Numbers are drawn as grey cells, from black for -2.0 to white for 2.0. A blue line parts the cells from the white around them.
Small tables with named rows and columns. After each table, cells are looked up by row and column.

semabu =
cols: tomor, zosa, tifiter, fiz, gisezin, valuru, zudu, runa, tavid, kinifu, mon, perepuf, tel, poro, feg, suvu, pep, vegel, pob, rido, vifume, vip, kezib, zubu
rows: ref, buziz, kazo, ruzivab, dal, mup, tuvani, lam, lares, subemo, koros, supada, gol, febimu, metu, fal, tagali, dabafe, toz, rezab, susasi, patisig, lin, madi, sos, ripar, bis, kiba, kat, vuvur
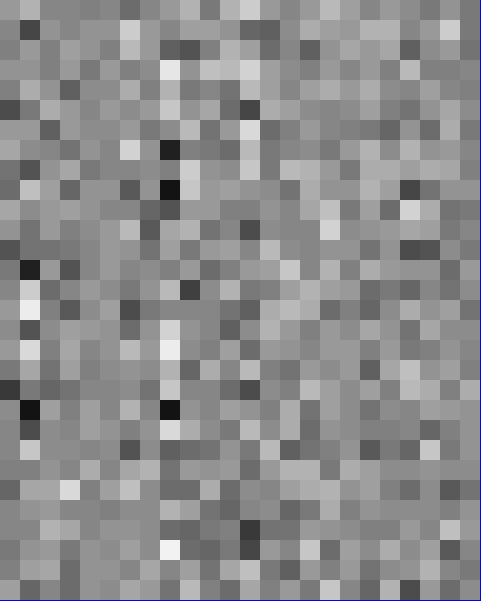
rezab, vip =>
0.7
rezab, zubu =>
0.7
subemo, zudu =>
-0.6
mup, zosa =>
-0.1
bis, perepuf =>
0.0
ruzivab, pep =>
0.4
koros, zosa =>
0.2
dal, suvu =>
0.5
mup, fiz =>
0.4
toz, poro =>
0.0
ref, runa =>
0.1
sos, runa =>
0.2
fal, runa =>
-0.1
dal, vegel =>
0.4
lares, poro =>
-0.1
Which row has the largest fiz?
sos

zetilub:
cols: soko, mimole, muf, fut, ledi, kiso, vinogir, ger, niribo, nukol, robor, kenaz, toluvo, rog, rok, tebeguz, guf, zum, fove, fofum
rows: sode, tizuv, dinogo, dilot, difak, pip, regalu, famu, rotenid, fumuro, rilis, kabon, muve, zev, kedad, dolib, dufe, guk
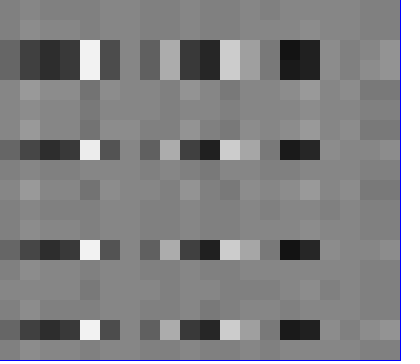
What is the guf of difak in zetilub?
0.1
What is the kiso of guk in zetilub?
0.1
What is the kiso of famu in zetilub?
-0.7
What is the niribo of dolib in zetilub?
0.0
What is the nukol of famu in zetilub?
-1.0
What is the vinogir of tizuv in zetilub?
0.1
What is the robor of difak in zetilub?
0.1
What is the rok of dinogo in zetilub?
-1.7
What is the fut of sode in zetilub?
0.0
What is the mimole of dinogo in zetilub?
-1.0
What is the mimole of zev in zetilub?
0.2
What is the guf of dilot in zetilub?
0.2
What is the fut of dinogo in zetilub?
-1.1
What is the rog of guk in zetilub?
0.0
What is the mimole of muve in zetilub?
-0.9

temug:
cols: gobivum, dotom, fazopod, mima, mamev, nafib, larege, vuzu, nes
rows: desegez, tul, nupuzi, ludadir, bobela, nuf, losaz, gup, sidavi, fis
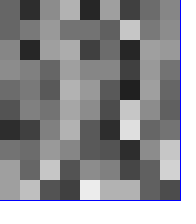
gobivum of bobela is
-0.3
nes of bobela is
-0.4
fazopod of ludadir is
-0.4
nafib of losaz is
-1.3
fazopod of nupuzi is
0.5
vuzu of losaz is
-0.4
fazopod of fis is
-0.7
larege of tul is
1.1
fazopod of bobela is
-0.6
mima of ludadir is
0.5
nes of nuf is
-0.5
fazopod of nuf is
-0.2
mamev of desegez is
-1.4
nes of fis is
-0.8
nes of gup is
1.1
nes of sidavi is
1.3
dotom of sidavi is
-0.4
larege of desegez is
-1.0
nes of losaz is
-0.2
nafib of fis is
0.8
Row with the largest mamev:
fis

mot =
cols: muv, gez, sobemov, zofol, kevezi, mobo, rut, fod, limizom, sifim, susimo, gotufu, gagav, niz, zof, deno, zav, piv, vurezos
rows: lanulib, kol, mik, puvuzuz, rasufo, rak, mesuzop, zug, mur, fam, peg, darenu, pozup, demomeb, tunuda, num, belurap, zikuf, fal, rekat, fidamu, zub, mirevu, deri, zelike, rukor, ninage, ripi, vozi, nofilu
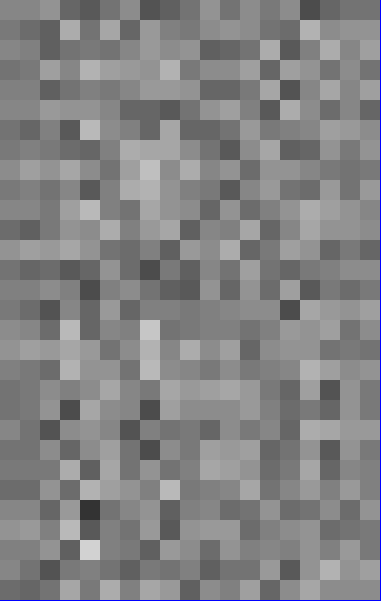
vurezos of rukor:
0.3
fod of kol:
0.4
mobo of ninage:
0.0
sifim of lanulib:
-0.2
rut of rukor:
0.1
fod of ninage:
0.4
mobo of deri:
0.6
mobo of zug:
0.0
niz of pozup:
-0.1
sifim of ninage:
0.3
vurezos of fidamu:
-0.1

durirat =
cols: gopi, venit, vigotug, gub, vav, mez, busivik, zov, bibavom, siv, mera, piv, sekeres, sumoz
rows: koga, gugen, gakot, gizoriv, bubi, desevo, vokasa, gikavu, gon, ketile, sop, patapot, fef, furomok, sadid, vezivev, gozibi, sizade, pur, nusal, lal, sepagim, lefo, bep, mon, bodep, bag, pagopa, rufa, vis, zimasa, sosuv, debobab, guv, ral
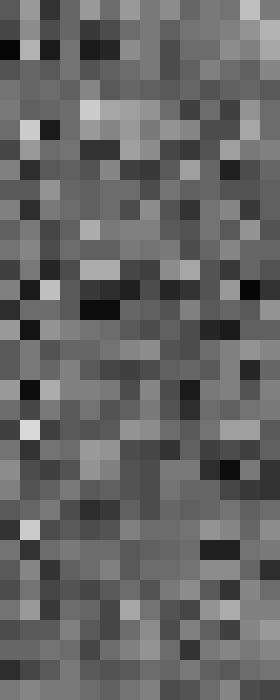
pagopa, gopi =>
-0.2
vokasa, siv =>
0.1
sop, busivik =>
-0.8
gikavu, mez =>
-1.2
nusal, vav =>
0.0
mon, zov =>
-0.8
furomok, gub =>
-0.8
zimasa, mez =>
-0.9
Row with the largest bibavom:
vokasa

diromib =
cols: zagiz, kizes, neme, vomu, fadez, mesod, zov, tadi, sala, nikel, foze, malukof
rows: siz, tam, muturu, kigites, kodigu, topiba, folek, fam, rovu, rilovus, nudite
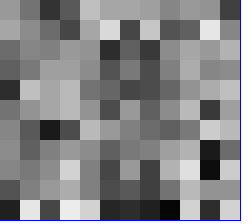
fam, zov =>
-0.1
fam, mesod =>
-0.5
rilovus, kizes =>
0.0
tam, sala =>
-0.7
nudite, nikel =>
1.3
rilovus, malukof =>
0.3
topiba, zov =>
0.4
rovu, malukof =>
1.2
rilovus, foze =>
0.3
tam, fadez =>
0.6
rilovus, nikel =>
0.9
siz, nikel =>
0.4
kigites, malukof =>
0.2
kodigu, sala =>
-0.4
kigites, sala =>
0.0
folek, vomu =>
-0.8

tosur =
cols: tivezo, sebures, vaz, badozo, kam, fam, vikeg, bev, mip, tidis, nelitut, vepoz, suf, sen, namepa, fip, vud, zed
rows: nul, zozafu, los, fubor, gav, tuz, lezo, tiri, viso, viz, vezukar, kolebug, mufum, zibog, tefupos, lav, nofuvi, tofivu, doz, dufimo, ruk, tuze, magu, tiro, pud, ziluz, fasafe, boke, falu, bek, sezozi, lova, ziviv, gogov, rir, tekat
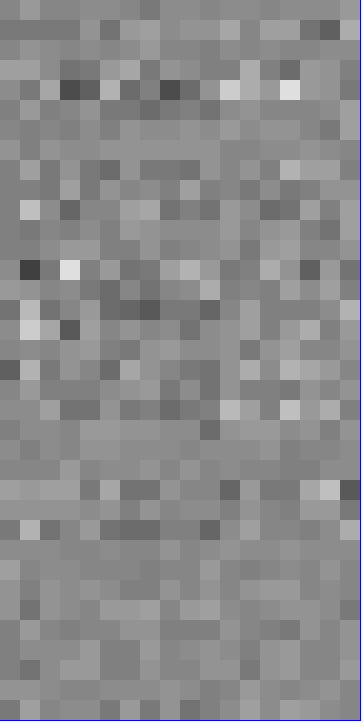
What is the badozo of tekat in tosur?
0.2
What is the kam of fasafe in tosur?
0.4
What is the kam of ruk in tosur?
-0.2
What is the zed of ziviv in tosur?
0.3
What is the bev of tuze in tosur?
0.3
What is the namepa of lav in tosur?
0.0
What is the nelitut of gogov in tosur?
0.3
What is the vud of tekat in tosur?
0.2
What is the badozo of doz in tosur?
0.3
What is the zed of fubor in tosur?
0.0
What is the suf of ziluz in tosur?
0.3

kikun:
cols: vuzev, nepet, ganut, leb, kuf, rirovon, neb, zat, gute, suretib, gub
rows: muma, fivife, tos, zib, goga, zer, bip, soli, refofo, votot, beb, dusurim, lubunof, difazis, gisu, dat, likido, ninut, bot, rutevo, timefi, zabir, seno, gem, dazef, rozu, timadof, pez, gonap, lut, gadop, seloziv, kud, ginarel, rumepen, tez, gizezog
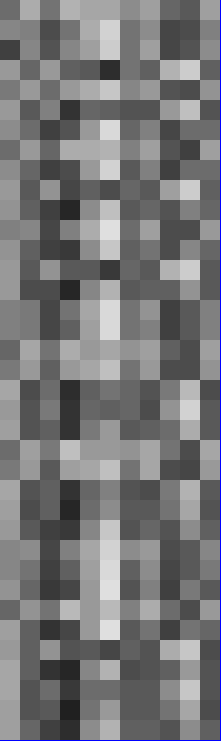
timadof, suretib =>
0.2
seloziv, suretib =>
-0.2
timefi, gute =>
0.3
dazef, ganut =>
-0.5
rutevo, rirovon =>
-0.2
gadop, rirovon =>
0.9
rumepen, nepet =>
-0.7
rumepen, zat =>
-0.6
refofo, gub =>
-0.3
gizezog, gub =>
-0.5
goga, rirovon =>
1.1
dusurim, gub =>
0.4
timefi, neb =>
-0.4
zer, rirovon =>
-0.5
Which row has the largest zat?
gadop

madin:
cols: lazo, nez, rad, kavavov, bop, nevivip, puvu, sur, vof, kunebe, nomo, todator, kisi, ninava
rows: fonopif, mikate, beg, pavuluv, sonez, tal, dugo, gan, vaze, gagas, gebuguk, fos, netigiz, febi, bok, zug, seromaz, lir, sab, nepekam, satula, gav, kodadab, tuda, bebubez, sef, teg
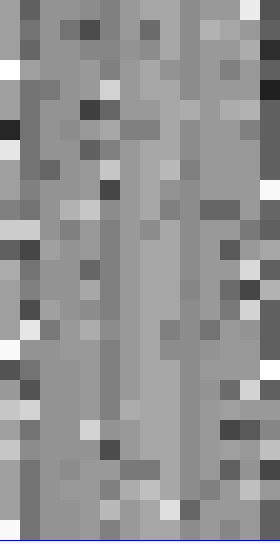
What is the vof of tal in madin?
0.6
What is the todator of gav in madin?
-0.9
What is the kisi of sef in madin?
0.4
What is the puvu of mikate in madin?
0.4
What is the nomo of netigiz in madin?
0.4
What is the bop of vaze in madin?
0.4
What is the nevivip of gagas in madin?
-0.9
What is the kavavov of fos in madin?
0.0
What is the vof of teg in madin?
0.6
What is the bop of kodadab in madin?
0.3
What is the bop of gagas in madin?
0.4
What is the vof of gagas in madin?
0.3
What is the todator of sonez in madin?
0.4
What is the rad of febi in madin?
0.3
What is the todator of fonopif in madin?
0.4
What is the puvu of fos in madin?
0.4
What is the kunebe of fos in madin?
0.2

